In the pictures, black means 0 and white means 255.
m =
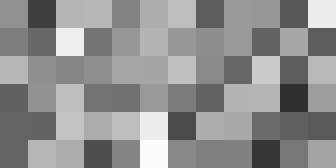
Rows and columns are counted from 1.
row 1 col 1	145
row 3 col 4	142
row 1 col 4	183
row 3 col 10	203
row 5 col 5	190
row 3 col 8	138
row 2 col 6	180
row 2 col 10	99
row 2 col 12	93
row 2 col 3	238
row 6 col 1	100
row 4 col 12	157
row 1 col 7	189
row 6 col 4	78
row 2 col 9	154
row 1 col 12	237
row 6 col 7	137
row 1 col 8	93
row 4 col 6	153
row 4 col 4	115
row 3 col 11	93
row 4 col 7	123
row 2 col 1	125
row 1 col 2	62

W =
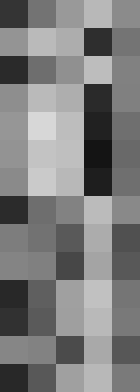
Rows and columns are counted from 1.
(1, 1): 52
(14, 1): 40
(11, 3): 160
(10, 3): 71
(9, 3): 89
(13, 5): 87
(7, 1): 138
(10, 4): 164
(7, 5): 111
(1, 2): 115
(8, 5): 137
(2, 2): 186
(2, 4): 46
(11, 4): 193
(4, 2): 186
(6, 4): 20
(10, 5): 88
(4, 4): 42

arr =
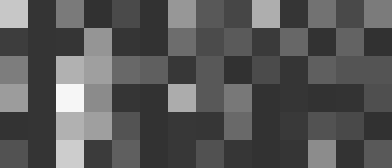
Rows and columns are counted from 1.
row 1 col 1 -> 199
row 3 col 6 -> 95
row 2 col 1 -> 61
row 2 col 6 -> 50
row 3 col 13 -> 84
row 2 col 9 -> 90
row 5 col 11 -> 57
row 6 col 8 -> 81
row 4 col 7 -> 172
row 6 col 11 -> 53
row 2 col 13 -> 99
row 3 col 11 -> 53
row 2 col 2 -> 52
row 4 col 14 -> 79
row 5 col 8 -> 54
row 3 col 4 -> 159
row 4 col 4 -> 139
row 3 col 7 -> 55
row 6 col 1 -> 82
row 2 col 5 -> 53
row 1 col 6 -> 50
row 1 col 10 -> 174
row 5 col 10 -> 50
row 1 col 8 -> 88

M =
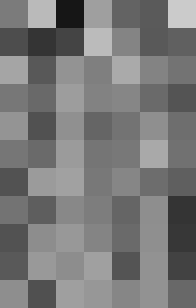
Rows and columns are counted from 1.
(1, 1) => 123
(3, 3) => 147
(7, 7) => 95
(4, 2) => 105
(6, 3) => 155
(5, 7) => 110
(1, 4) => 159
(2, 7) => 96
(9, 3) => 152
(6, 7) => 113
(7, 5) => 134
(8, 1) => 115
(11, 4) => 151
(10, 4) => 160
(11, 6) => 146
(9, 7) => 55
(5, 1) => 148
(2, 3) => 68
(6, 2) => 106
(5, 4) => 101
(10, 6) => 146
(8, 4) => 125
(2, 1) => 77
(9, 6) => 143
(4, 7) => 84

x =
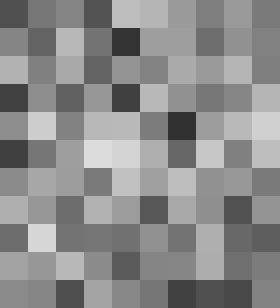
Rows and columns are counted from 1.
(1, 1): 80
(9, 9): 104
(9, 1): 109
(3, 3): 169
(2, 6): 158
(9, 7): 115
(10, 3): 184
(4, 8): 119
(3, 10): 126
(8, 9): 81
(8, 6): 87
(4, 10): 181
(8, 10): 147
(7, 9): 152
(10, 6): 132
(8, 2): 150
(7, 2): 167
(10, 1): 162
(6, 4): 220
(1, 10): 122
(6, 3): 158
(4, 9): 134
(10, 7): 134
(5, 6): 124
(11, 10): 131
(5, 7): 49
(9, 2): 214
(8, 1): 175
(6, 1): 64
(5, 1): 141
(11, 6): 118
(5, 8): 156
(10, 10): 123
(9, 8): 175
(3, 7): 170

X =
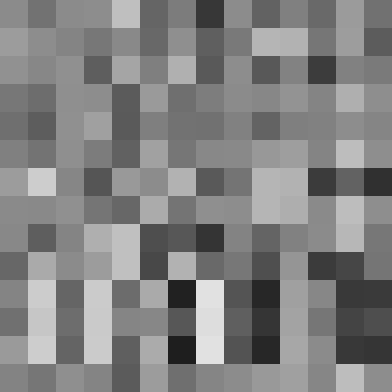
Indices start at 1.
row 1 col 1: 139
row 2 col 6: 104
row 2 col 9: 121
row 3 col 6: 127
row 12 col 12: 118
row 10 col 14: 117
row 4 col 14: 142
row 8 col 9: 141
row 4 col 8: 125
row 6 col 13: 189
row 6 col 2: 115
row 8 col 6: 171
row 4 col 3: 143
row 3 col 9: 141
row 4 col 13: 175
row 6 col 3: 143
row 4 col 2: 109
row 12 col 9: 95
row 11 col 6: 170
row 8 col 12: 138
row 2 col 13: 157
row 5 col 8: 113
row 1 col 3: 139
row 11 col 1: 132
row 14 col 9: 140
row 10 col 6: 72
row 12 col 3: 109
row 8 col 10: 181
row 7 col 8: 89
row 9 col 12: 139
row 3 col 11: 130
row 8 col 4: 117
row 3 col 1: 145
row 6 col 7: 118
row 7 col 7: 178
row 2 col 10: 181
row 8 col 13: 189
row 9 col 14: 119

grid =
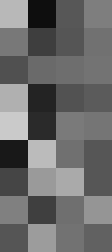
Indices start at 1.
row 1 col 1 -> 184
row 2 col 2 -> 62
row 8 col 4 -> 149
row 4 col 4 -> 91
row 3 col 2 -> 106
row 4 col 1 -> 176
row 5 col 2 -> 42
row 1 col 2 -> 14
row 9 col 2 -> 156
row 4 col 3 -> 82
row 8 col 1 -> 128

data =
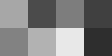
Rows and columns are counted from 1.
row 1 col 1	167
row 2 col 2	178
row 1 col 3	125
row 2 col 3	232

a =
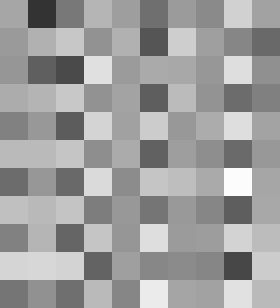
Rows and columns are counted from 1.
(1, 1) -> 166
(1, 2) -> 51
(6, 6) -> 97
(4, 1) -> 172
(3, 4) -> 224
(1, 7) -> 155
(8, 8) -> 134
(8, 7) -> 153
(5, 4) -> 212
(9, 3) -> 101
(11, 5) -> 134
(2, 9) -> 134
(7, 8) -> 170
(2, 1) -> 154
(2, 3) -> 199
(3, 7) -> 168
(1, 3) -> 120
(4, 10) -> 128
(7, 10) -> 166
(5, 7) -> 152
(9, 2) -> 181
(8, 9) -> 94
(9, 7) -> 155
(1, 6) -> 111
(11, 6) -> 235
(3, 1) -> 150
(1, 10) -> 162
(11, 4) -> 186
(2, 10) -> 105
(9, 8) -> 157
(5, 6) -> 204
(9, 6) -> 222
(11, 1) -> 117

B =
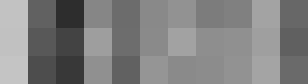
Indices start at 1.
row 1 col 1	194
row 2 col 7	162
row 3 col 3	56
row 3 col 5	97
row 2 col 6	138
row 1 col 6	137
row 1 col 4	134
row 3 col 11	106
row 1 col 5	108
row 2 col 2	88
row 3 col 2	77
